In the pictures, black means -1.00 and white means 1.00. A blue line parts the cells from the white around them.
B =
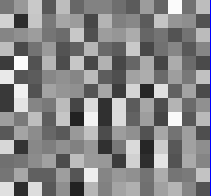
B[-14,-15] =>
-0.07
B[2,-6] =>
0.35
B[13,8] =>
0.29
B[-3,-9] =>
0.21
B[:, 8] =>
[-0.14, 0.00, 0.18, -0.28, -0.45, -0.38, -0.53, 0.71, 0.72, 0.23, -0.05, -0.53, 0.19, 0.29]
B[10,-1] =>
0.11
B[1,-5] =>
-0.29
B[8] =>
[0.24, -0.05, 0.49, -0.26, 0.55, -0.73, 0.90, -0.62, 0.72, -0.23, 0.24, -0.46, 0.95, -0.31, 0.46]
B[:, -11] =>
[0.48, 0.30, -0.15, -0.35, -0.40, 0.14, 0.17, 0.47, 0.55, -0.30, 0.13, -0.40, 0.24, 0.12]
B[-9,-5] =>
0.36
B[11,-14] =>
-0.08
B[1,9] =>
0.07
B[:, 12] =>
[0.97, 0.17, -0.35, 0.05, 0.35, 0.24, -0.24, 0.41, 0.95, -0.10, -0.31, -0.35, -0.08, 0.42]
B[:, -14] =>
[0.20, -0.65, 0.13, -0.42, 0.98, -0.33, 0.89, 0.79, -0.05, 0.29, -0.59, -0.08, 0.31, -0.65]
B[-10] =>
[-0.54, 0.98, -0.36, 0.43, -0.40, 0.56, -0.44, 0.40, -0.45, -0.20, 0.34, -0.46, 0.35, -0.16, -0.42]
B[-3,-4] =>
0.79
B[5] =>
[0.83, -0.33, -0.28, 0.06, 0.14, 0.05, 0.47, -0.27, -0.38, 0.27, 0.36, -0.17, 0.24, -0.06, 0.51]
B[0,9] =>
-0.29
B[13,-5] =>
-0.12
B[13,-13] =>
0.73
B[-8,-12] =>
0.28
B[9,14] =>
-0.39
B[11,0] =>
-0.12
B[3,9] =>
0.58
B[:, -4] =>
[-0.21, 0.54, -0.09, -0.11, -0.46, -0.17, 0.76, -0.39, -0.46, 0.31, 0.60, 0.79, 0.36, 0.26]
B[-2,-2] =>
-0.04
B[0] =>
[-0.07, 0.20, 0.58, -0.31, 0.48, -0.19, 0.02, 0.02, -0.14, -0.29, 0.22, -0.21, 0.97, -0.11, 0.48]
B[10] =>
[0.69, -0.59, 0.07, -0.01, 0.13, 0.01, 0.19, -0.62, -0.05, 0.71, -0.70, 0.60, -0.31, 0.26, 0.11]
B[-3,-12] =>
0.26
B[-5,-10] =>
0.20
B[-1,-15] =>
0.76

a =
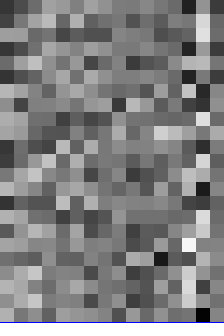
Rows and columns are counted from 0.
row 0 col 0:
-0.58
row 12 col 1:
0.30
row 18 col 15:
0.09
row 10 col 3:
-0.47
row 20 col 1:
0.32
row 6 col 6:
0.11
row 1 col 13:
-0.07
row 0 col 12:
-0.17
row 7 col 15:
0.13
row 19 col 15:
-0.11
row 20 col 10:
-0.35
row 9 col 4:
-0.35
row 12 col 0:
-0.06
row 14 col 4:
0.48
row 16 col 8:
-0.03
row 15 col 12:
-0.18
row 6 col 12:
-0.23
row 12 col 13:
0.49
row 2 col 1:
0.23
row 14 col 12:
-0.06
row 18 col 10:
0.24
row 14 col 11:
0.07
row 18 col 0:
-0.12
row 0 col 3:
0.26
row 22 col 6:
0.12
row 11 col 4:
-0.18
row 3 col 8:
-0.04
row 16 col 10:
-0.29
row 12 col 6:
-0.45
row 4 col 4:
-0.10
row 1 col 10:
-0.14
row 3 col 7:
0.14
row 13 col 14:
-0.79
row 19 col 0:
0.10
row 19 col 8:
0.11
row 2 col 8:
0.04
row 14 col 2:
-0.35
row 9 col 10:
0.04
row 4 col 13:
0.41

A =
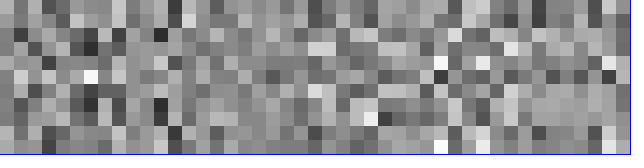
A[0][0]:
0.40
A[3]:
[-0.01, 0.28, -0.35, 0.16, 0.42, -0.33, -0.63, -0.10, -0.28, 0.17, 0.21, 0.17, 0.29, 0.08, -0.11, 0.01, 0.08, -0.01, 0.23, 0.10, 0.25, 0.12, 0.64, 0.63, -0.15, -0.06, -0.01, 0.50, 0.51, 0.30, -0.25, 0.26, -0.13, 0.06, 0.04, -0.14, 0.79, 0.43, -0.05, 0.33, 0.42, 0.07, 0.43, 0.22, -0.15]
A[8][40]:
0.21
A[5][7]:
0.05
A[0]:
[0.40, -0.08, 0.38, -0.36, -0.16, 0.20, 0.09, 0.07, 0.56, -0.03, 0.20, 0.39, -0.53, 0.44, 0.18, -0.27, 0.15, 0.22, 0.08, 0.20, -0.09, 0.20, -0.39, -0.03, 0.17, -0.03, -0.20, 0.29, 0.25, 0.09, 0.31, 0.34, -0.31, 0.50, 0.60, 0.02, -0.16, 0.21, -0.47, 0.03, 0.04, 0.22, -0.38, 0.57, 0.13]
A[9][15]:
-0.27
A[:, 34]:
[0.60, 0.31, -0.23, 0.04, 0.83, -0.24, 0.29, -0.26, -0.35, 0.66, 0.84]
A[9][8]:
0.53
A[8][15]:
0.44
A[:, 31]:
[0.34, -0.08, 0.19, 0.26, 0.94, -0.52, 0.53, 0.15, -0.01, 0.45, 0.97]
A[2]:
[0.00, -0.50, 0.10, 0.33, 0.04, -0.16, -0.45, 0.45, -0.49, 0.27, 0.03, -0.65, 0.25, -0.07, 0.09, 0.42, 0.09, -0.07, 0.15, 0.43, 0.11, -0.19, 0.08, 0.25, -0.12, 0.44, 0.55, -0.02, -0.14, 0.08, -0.05, 0.19, 0.71, -0.10, -0.23, 0.48, 0.37, 0.04, 0.53, 0.39, 0.15, 0.33, 0.36, 0.18, -0.13]
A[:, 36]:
[-0.16, -0.44, 0.37, 0.79, 0.04, -0.30, 0.64, 0.54, 0.58, -0.17, 0.01]
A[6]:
[-0.03, 0.36, -0.39, 0.01, 0.39, -0.16, -0.47, -0.23, -0.23, 0.14, 0.22, 0.47, 0.24, 0.00, -0.13, 0.11, 0.13, -0.05, 0.25, 0.06, 0.38, 0.13, 0.72, 0.50, -0.05, -0.27, -0.11, 0.51, 0.50, 0.37, -0.29, 0.53, -0.15, 0.08, 0.29, -0.20, 0.64, 0.36, 0.09, 0.32, 0.34, 0.13, 0.36, 0.26, -0.11]
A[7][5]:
-0.30
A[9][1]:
-0.11
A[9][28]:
0.27
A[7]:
[0.01, -0.33, 0.00, 0.37, 0.16, -0.30, -0.60, 0.38, -0.41, 0.30, 0.06, -0.64, 0.26, -0.06, 0.15, 0.27, 0.13, 0.02, 0.15, 0.32, 0.04, -0.17, 0.06, 0.48, -0.18, 0.47, 0.54, -0.05, -0.02, 0.12, -0.04, 0.15, 0.57, -0.07, -0.26, 0.39, 0.54, 0.16, 0.31, 0.33, 0.27, 0.24, 0.37, 0.28, -0.09]
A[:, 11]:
[0.39, 0.34, -0.65, 0.17, 0.57, 0.06, 0.47, -0.64, -0.53, 0.39, 0.56]
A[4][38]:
-0.06
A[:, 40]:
[0.04, -0.09, 0.15, 0.42, 0.14, 0.00, 0.34, 0.27, 0.21, 0.05, 0.13]
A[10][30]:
0.18
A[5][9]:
0.14
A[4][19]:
-0.02
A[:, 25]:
[-0.03, 0.01, 0.44, -0.06, -0.20, 0.31, -0.27, 0.47, 0.47, -0.05, -0.22]

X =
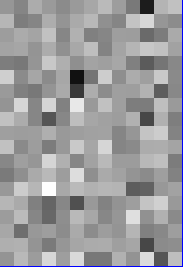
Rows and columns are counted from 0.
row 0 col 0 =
0.18
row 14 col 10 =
0.54
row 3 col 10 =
0.56
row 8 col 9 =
0.39
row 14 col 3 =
-0.21
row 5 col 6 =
-0.09
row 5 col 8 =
0.11
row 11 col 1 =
0.25
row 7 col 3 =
0.67
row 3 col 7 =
0.03
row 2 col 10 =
-0.17
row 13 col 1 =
0.60
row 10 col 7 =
0.68
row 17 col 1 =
0.39
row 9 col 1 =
0.23
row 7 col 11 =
0.50
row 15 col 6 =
0.31
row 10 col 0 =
0.51
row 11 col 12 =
-0.03
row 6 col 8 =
0.25
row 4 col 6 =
0.28
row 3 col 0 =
0.28
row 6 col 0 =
0.21
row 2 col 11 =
-0.03
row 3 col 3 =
0.35
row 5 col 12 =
0.08
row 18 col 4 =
0.24
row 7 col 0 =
0.16
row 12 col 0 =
-0.04
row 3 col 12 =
0.27
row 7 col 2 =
0.05
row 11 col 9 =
0.22
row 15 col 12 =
0.08
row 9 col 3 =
0.37
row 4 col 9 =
0.00

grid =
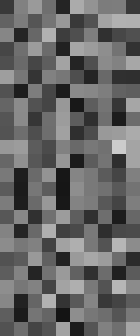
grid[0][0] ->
-0.55
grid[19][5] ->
-0.24
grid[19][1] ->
0.03
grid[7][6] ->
-0.27
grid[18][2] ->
0.20
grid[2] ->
[0.05, -0.72, -0.19, 0.39, -0.52, -0.38, -0.01, -0.62, -0.44, -0.37]
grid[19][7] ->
-0.15
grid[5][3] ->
0.01
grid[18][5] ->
0.21
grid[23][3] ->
-0.34
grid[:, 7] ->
[-0.03, 0.28, -0.62, 0.11, 0.09, -0.18, -0.01, -0.09, -0.13, 0.20, -0.11, -0.09, -0.29, -0.11, -0.31, -0.14, -0.64, -0.35, 0.22, -0.15, -0.35, -0.56, -0.14, 0.01]
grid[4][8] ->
0.02
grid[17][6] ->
-0.06
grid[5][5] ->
-0.39
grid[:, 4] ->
[-0.72, 0.19, -0.52, -0.74, 0.28, -0.07, -0.78, 0.19, 0.22, 0.26, 0.01, 0.18, -0.82, -0.83, -0.81, 0.22, -0.50, 0.27, -0.73, 0.21, 0.28, -0.59, -0.84, 0.27]
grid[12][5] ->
0.04
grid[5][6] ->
-0.72
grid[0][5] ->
0.34
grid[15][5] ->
-0.26
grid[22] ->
[-0.26, -0.79, -0.08, -0.21, -0.84, 0.11, -0.07, -0.14, -0.33, -0.05]
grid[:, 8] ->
[-0.02, 0.39, -0.44, -0.10, 0.02, -0.62, -0.23, -0.58, -0.78, 0.22, 0.60, -0.64, -0.46, -0.30, -0.47, -0.78, -0.43, 0.43, -0.15, -0.75, 0.43, -0.47, -0.33, -0.13]
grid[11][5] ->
-0.79
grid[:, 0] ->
[-0.55, -0.23, 0.05, -0.45, -0.38, 0.24, -0.36, -0.21, -0.33, -0.35, 0.19, -0.19, -0.05, -0.29, -0.03, -0.32, 0.03, 0.10, -0.36, -0.27, 0.11, 0.06, -0.26, -0.36]
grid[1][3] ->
-0.08
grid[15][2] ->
-0.62
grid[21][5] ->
-0.30
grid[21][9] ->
-0.28
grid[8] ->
[-0.33, 0.08, -0.58, -0.13, 0.22, -0.27, -0.63, -0.13, -0.78, -0.15]
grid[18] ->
[-0.36, -0.29, 0.20, -0.25, -0.73, 0.21, 0.31, 0.22, -0.15, -0.66]
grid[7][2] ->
-0.36
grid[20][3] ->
-0.47
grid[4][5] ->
-0.72
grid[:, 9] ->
[-0.55, 0.38, -0.37, -0.61, 0.31, -0.63, -0.26, 0.30, -0.15, 0.34, 0.29, 0.29, 0.00, -0.10, -0.01, -0.19, -0.41, 0.10, -0.66, -0.29, 0.09, -0.28, -0.05, 0.30]

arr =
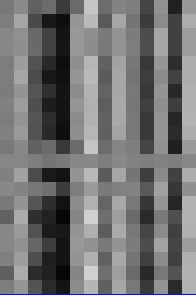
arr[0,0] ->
-0.06
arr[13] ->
[0.07, 0.03, -0.07, -0.12, -0.53, -0.02, 0.21, -0.05, 0.01, 0.03, -0.30, 0.26, -0.57, 0.12]
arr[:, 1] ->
[0.08, 0.30, 0.13, 0.12, 0.22, 0.30, 0.16, 0.23, 0.15, 0.20, 0.07, 0.05, 0.27, 0.03, 0.16, 0.34, 0.21, 0.14, 0.23, 0.34, 0.18]
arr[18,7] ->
-0.24
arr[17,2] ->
-0.21
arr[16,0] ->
0.06
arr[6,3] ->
-0.63
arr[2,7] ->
-0.04
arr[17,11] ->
0.28
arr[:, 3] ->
[-0.15, -0.81, -0.48, -0.48, -0.68, -0.81, -0.63, -0.77, -0.65, -0.68, -0.16, -0.08, -0.80, -0.12, -0.64, -0.73, -0.78, -0.51, -0.76, -0.74, -0.67]
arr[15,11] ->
-0.04
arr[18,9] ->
-0.08
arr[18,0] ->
0.00
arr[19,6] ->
0.63
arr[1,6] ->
0.46
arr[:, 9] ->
[-0.01, -0.09, -0.03, -0.02, -0.07, -0.09, -0.06, -0.07, -0.05, -0.06, -0.01, 0.02, -0.08, 0.03, -0.06, -0.16, -0.06, -0.03, -0.08, -0.17, -0.06]
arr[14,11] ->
0.17
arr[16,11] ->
0.09
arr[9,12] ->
-0.66
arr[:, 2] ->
[-0.24, -0.42, -0.18, -0.17, -0.35, -0.41, -0.33, -0.38, -0.33, -0.35, -0.24, -0.01, -0.41, -0.07, -0.33, -0.64, -0.36, -0.21, -0.38, -0.66, -0.34]
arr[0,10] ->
-0.46
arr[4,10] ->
-0.56
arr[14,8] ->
0.32
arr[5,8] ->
0.30
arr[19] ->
[-0.25, 0.34, -0.66, -0.74, -0.95, 0.04, 0.63, -0.13, 0.25, -0.17, -0.68, -0.06, -0.35, 0.40]
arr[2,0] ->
0.06
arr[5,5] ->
0.18
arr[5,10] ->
-0.52
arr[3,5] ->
0.19
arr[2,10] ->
-0.40
